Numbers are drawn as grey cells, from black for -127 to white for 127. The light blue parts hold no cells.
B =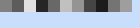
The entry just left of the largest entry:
-35
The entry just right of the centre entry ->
20
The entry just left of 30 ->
-11

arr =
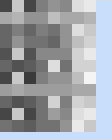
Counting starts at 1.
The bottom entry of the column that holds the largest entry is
72
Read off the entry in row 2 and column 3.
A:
19
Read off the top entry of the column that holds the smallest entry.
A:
-57
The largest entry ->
116
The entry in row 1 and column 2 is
72
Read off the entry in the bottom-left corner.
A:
-13
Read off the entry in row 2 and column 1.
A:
40
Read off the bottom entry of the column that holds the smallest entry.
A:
-34
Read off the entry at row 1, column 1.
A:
-57
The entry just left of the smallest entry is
72
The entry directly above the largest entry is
82
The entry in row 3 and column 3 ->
-25
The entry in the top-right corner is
105
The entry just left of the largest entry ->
62
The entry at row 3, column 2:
-1
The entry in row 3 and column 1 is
-25
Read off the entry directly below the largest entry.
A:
40
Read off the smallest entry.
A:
-68
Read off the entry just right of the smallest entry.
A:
-1

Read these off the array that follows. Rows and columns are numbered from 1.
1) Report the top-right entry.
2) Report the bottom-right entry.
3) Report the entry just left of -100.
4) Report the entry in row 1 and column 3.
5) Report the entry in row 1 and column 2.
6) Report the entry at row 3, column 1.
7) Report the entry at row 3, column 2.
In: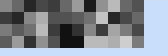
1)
-45
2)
-4
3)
27
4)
-88
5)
-23
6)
-4
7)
-35

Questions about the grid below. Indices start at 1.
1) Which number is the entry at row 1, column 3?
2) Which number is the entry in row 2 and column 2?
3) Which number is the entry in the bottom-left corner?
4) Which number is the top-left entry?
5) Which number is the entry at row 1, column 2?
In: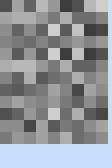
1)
-28
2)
45
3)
-6
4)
-47
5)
35
